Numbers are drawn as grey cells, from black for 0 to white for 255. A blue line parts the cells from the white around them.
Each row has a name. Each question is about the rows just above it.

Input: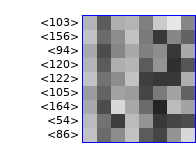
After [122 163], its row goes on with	[99]
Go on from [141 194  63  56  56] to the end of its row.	[175]

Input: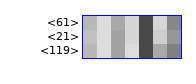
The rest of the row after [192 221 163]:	[214  72 206 151]
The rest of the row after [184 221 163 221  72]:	[169 128]
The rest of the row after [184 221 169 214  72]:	[214 135]
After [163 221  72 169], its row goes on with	[128]
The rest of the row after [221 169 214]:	[ 72 214 135]
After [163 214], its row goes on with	[ 72 206 151]

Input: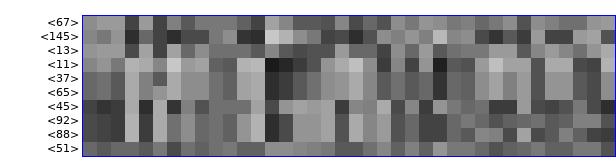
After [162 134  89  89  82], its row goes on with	[134  74 104  82 141 120 148 141 120 128 104 120 141  82 141 128 112 112
 148 154]
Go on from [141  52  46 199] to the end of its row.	[178 141 120  67  74  46  82 141 128 148 128 184 134 141  74  52  89  60
 154  67  67 154 162  82]

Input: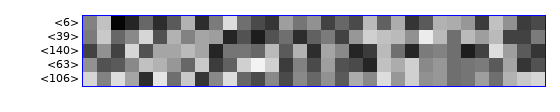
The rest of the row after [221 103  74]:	[137  74 137 103 145  90 172 137 221 151 208 145 151 111 117 158 111 178
 201 214]
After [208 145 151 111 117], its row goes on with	[158 111 178 201 214]

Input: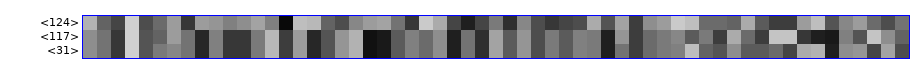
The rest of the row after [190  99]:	[ 84 142  91  91 107  69 171 178  31 142 149  69 163  77]
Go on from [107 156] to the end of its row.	[ 55 156 149 128 142 163 128   9 190 184  99  77 135 156 163 115  55 202
 171  69  31  69 122  47 135  77  55  69  77 171  84 163  61 142 156 202
 190 107 107  99 171  91  61  61 156 190  84 135 156 107  77 115]
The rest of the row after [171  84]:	[163  61 142 156 202 190 107 107  99 171  91  61  61 156 190  84 135 156
 107  77 115]
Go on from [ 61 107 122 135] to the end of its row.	[ 91 122  61 171 107  61 196 196  55  31  25 128  84 196 142  99]
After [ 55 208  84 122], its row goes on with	[135 115  39 128  55  55 122 184  61 156  39  84 149 178  17  25  91 128
 107 142  31 115  47 163  91 149  77 122  91 128 122  31 115  61 107 122
 128 190  99  84 142  91  91 107  69 171 178  31 142 149  69 163  77]
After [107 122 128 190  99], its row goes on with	[ 84 142  91  91 107  69 171 178  31 142 149  69 163  77]

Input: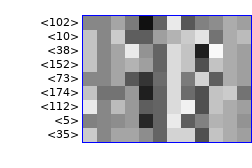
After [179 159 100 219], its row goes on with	[195  80 195 172 159]
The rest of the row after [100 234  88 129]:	[141 172 159]
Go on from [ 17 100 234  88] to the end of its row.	[129 141 172 159]

